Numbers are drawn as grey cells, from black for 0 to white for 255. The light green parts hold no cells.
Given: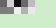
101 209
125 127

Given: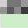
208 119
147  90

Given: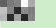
 96 121
194 134

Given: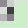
140 204
221  64

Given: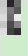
198  38
207 119

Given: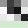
150  61
252  52

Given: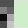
 81  79
129 100
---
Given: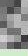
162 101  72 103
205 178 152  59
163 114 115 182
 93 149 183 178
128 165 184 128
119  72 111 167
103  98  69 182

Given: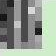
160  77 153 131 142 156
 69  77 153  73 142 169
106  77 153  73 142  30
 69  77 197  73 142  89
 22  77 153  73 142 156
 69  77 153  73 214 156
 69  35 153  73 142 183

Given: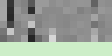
105 127 134 160  37 105 133 214 138 133 131 147 144 181 132 148
118 198 134 135  67 143 146 175 142 140 145 141 143 167 137 138
147  70 131 144 194 129 141 143 138 135 141 147 143 116 131 141
166  40 144 149 146 133 138 142 138 136 139 141 142 164 138 143
166  44 150 134  45 157 138 138 139 151 147 129 137 128 152 147
164  53 138 130  88 154 154 142 148 142 147 149 148  99 145 141

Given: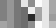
164 150 119 109 142 252 231 189
128 150 119 109  42 166 231 156
128 150 119 109 239 167 231 167
128 150 119 229 142 252 232 167

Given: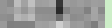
154 127 129 129 130 161 159 167 205 182 153 156 143 125 162
143 140 183 174 186 148 146 145 108 160 140 143 151 164 153
149 154 169 150 170 140 140 140  42 132 147 147 129 165 138
149 138 189 162 192 158 160 166  55 157 152 157 151 158 156

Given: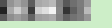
 91 142 156 142 100 158 163 170 129  97 114 124 149
 35 168 206 168  59 209 223 243 135  52  96 122 186
 80 147 166 147  92 168 175 185 130  88 111 124 156

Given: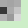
180 154 217
 56 170 196
168 164 171

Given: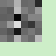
123 101 180 123 108 185
 99  84  22 105 120 101
114 153 221  76  55 110
 96  99   7  98 133 132
102  92 188 127 110 152
120 126 177 104 108  41
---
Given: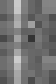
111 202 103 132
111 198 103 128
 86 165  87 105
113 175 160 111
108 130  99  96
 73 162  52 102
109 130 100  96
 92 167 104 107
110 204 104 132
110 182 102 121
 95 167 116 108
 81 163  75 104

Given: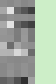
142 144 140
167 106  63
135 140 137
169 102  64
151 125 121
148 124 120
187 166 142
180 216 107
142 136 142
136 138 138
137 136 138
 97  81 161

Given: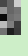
 71 204
149 114
 10 120
187  61
114  58

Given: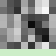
137  66  95 226
111  48 125 246
178 189  65  80
181 184  12 118
141 206 128  37
123 192 194  19
140  73  52 230

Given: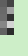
 95
105
108
134
 98

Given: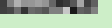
 61 177 150 148  46  88  64
 63 109 106  85 127  25  89
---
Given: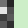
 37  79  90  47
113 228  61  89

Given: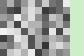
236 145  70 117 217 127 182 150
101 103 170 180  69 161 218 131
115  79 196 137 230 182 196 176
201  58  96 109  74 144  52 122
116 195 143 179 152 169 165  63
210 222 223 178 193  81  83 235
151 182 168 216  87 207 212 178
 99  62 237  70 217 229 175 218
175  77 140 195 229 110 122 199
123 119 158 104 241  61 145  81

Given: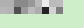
189 126
187 210
235  35
184 172
152 187
138 155
138  79
176 179
176 183

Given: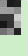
 33 138 205 174  34
 27 157  56  50 135
143 160  54  23 112

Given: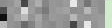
142 143 155 157
148 154 153 147
118 183 147 230
150 145 151 143
231 142 182  71
155 162 147 142
148 157 150 149
151 151 154 138
134 122 139 144
173 140 166 159
153 157 148 130
 73 220 184 107
162 149 164 143
146 156 149 149
141  78  16 183

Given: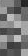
 38 107 104 165 167 115  97 170
 90  63 148 184  78 193  67  78
134  86 188 143  86 127  62  88
134 159  83 150  71 172 131  72
